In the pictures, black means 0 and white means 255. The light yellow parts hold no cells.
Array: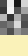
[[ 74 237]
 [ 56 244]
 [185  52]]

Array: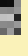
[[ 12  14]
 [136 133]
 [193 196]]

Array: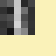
[[ 83 101]
 [ 49  31]
 [ 68  79]]

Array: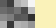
[[ 92  62]
 [108  97]
 [138 125]]

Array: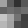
[[162  90]
 [ 98 109]
 [198 166]]

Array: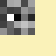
[[ 60 167]
 [ 92  65]
 [ 56 254]]
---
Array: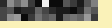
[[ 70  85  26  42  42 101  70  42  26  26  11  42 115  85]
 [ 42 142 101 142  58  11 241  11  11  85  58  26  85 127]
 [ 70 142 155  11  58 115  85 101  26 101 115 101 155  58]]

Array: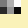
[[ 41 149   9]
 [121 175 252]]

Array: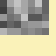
[[ 75 101  87 140 152 152 166]
 [152 113 127 195  87  87 113]
 [180 152 152 127 140 127 113]
 [ 62 127 180 166 127 140 101]
 [ 75 166 195 166 140 195 101]]

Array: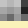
[[138 106 153 106]
 [166 153 166  34]
 [195 182 195  64]]

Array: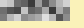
[[111  85  73 196  98 111 170  59 170 124]
 [209 196 111  98  59 156  85 140 183 209]
 [124 183 209 140 156 170 222 183  85 140]]

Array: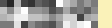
[[ 81  38 179  67  51  97  81  67 254 194 167 122 152 122]
 [194 138 210 254 152 152 138  81 110 167 110 122  97 138]
 [122 122 226  67 138 110  97  81 138 239 210 239 254 110]
 [179 194 239 239 194 194 179 138 167 210 210  67 167 179]]
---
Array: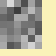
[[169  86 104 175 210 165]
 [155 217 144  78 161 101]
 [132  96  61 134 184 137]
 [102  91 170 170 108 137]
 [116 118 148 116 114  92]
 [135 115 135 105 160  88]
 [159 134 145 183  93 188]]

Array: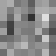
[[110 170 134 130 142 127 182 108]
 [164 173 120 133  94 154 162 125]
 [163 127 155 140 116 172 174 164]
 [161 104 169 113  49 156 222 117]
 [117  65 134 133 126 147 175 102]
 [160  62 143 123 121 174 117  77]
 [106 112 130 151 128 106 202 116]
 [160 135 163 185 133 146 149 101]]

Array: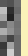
[[ 71 206 108]
 [ 88  81 111]
 [190  47 104]
 [166  34 120]
 [ 99 136 113]
 [174 144 117]
 [116  68 106]
 [ 57 163 107]]

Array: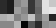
[[136 136 180   4  84  41 144 155]
 [ 43  29 133 154  55 109 225 199]
 [ 43  29 157 134  55 101 225 232]
 [174 185 131 151 195 110 158  36]]

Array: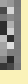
[[ 54  71 122]
 [161 150 120]
 [ 73 214 123]
 [118 136 125]
 [ 46 176 122]
 [ 46 207 123]
 [192  46 126]
 [163 222 122]
 [157 127 125]
 [123  41 128]]

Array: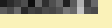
[[ 91  73 105  40  66  58  75  70  83 119 104 193  82  73]
 [ 27  44  60  78  14 104  47  79 103  31  91 177  60 104]]

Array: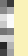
[[ 67 162]
 [116  58]
 [139 172]
 [225 250]
 [201 251]
 [115 128]
 [213 211]
 [ 40 180]]

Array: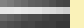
[[ 85  79  75  68  70  63  61  62  55  55]
 [130 123 113 106  96  93  88  81  72  69]
 [231 232 235 231 229 228 220 219 213 207]
 [105  98  91  81  75  75  67  63  63  60]]

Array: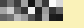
[[100 116 183 155  82  43 169  28  24]
 [ 69 114  62 162  19 145  57 249 216]
 [165 206 104  52 243  33 155  51  95]]
